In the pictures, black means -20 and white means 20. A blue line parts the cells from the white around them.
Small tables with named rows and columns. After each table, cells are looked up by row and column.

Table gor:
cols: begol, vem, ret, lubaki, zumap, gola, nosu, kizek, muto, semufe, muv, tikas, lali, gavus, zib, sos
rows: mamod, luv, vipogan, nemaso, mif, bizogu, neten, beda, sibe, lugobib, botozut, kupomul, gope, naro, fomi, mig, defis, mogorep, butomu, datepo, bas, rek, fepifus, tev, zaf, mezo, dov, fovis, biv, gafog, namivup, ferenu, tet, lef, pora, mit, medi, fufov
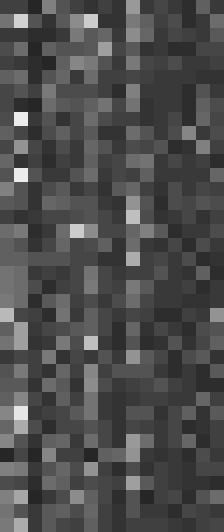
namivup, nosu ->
-7
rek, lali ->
-11
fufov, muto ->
-12
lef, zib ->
-9
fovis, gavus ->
-11
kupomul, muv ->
-2
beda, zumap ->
-6
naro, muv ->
-10
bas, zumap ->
-10
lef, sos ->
-9
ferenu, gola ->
-11
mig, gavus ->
-9
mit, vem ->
6
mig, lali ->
-11
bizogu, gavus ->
-11
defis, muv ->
0
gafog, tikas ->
-12
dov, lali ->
-13
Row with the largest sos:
fepifus

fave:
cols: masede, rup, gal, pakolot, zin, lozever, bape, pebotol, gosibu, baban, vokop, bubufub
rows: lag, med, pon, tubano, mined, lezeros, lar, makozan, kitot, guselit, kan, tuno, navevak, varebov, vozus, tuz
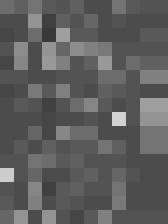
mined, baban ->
-3
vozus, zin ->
-6
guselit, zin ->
1
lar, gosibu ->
-6
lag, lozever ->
-5
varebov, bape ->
-7
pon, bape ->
-6
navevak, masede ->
12
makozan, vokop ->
5
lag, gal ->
-2
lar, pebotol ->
-5
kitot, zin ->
-8
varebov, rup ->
-8
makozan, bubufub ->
5
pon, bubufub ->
-6
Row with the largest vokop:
makozan

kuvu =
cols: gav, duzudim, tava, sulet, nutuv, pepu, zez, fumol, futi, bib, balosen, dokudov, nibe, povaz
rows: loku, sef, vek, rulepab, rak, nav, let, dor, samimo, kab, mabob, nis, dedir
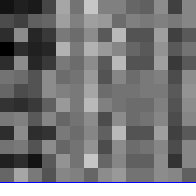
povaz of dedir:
-5
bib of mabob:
-3
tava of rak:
-14
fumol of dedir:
2
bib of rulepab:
-4
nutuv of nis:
3
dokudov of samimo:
1
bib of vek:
-7
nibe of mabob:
-8
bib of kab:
-7
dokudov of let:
-1
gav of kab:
-13
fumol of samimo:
-8

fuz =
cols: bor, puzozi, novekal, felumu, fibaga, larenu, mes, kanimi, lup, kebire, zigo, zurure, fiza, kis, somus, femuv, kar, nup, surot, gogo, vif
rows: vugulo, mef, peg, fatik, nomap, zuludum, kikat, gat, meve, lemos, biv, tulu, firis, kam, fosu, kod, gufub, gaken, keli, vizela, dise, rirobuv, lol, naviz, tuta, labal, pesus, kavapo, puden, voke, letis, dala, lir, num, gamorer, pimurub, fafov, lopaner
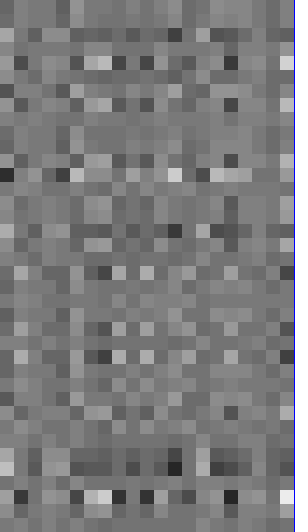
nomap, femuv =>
2
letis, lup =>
2
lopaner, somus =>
1
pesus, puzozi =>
0
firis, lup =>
-2
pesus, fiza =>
2

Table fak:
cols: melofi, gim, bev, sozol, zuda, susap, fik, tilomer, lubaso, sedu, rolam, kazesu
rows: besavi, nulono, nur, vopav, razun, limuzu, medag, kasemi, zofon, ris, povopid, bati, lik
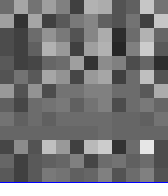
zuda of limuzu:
3
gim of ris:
-4
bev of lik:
-6
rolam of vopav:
12
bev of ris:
-4
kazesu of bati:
-8
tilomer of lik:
0
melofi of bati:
-4
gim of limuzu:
-2
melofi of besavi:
-3
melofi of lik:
-6
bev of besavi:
-2
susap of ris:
-4
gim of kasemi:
-9
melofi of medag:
4
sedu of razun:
-8
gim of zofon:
-5
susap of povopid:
-10

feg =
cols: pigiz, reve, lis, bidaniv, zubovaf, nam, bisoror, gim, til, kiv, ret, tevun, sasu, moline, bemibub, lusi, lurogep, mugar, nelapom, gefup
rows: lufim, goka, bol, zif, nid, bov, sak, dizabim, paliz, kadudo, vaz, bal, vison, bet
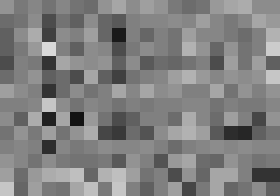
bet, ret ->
-5
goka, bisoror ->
2
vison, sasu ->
-8
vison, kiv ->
5
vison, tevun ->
0
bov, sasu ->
5

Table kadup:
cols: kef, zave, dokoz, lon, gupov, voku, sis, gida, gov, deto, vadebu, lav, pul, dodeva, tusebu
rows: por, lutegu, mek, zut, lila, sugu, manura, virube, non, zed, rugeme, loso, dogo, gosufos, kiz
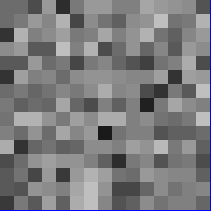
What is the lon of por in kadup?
4
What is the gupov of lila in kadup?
-1
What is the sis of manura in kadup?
2
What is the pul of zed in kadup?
-5
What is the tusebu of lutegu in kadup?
8
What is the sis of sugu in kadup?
3
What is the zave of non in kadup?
8
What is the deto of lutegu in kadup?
2
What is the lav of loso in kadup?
-7

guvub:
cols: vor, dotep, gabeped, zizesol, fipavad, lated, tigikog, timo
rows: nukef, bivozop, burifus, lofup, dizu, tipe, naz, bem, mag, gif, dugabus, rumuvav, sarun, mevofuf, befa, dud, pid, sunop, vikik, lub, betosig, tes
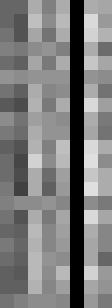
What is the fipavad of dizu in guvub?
7
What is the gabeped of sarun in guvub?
7
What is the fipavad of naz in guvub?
2
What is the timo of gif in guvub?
-2
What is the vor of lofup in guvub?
0
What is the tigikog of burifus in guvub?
13
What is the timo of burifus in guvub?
8

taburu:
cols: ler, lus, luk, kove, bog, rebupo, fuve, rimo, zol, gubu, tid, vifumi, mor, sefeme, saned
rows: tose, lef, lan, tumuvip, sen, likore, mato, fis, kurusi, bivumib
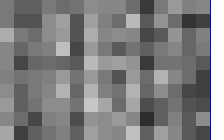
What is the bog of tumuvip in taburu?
10
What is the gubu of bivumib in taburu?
10
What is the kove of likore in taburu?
0
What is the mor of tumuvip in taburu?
1
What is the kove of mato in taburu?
1
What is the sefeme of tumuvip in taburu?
-4
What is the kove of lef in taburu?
2
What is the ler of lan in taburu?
7
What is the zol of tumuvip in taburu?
-6
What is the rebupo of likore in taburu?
-2
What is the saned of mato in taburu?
-10
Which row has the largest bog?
tumuvip

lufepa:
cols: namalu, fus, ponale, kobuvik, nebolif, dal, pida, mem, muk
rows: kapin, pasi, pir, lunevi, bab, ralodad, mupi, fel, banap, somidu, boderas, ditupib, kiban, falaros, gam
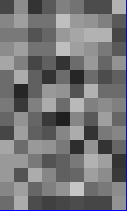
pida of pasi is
3
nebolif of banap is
-15
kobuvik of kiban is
1
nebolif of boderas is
-1
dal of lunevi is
5
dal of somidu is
7
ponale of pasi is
-2
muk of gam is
3
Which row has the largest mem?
pir

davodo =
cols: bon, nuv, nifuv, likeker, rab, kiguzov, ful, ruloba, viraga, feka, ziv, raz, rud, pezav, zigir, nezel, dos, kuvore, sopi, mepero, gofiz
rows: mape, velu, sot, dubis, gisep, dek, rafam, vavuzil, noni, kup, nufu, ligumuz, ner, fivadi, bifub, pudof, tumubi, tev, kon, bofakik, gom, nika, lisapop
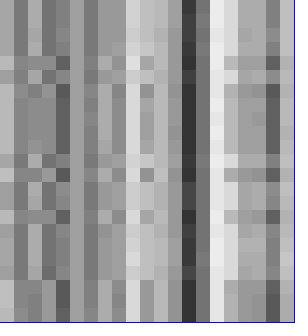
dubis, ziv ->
11
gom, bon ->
10
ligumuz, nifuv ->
7
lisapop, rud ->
3
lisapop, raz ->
9
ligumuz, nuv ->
-1
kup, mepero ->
-5
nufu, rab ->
-5
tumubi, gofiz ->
9
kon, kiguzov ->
5

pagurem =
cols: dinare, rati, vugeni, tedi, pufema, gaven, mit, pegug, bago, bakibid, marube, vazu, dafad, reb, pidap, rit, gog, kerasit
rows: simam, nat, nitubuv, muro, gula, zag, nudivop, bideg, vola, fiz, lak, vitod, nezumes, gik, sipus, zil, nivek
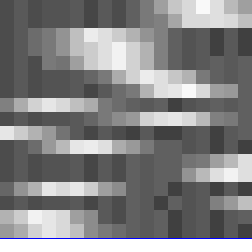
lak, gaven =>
16
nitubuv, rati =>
-6
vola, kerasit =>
-5
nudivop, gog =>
4
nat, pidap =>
14
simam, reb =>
14
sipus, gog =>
4
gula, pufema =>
-2
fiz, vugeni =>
8
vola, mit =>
-4
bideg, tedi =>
16
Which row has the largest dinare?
fiz

